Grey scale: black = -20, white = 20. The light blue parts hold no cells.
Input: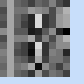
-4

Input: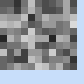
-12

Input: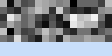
2

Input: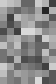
8

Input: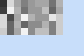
6

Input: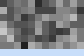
-1

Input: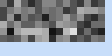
7
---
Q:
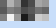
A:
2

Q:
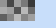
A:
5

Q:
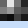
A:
-2

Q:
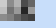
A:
8

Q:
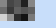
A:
-7

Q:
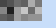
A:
-3

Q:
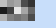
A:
6

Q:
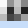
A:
11
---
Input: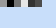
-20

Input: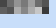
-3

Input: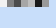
0

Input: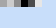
12

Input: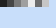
-9

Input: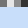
16

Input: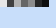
-10

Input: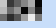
-11

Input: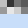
-12
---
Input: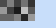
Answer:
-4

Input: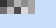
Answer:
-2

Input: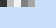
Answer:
-12

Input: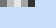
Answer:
-2

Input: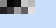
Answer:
-15

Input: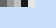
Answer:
-4

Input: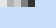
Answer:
16

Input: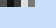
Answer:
-7

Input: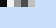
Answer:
-18
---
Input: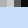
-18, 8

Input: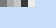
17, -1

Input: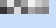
8, -12

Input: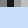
10, 0

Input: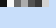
13, -17

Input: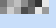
16, 2

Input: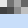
-4, -10

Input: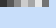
-2, -12
